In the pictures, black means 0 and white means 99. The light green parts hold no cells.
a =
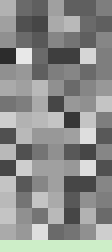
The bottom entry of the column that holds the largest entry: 59
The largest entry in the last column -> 80
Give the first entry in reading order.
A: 69
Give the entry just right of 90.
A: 41
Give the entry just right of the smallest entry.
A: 90
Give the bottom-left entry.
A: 66
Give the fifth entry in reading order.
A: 37
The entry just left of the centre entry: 72
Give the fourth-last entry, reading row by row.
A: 41
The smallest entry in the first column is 17
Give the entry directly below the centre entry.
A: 59
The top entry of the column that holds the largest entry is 41
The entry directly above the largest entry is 41
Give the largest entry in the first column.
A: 80
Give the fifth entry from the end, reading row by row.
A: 86
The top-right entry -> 49
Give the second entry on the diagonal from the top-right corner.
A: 41
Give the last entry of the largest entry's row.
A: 49
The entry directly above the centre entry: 27
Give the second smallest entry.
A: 21

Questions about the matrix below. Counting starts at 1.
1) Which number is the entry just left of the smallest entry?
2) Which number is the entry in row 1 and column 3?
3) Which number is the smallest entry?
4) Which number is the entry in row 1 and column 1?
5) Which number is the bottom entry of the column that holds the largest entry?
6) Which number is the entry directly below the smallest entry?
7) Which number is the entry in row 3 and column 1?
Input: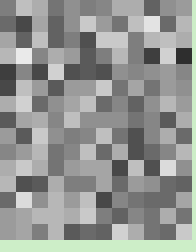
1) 81
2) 67
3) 18
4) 49
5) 64
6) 52
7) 64

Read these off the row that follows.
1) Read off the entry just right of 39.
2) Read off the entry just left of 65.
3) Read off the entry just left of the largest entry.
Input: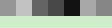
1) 28
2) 7
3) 58

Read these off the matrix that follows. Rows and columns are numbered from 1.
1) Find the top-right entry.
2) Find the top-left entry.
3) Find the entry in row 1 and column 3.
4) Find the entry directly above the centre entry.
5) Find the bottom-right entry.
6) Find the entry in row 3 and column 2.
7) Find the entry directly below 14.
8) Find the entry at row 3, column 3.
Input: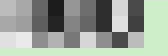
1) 29
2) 73
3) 40
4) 58
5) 73
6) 91
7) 69
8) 55

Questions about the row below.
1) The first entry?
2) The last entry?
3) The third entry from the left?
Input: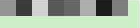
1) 57
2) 49
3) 81
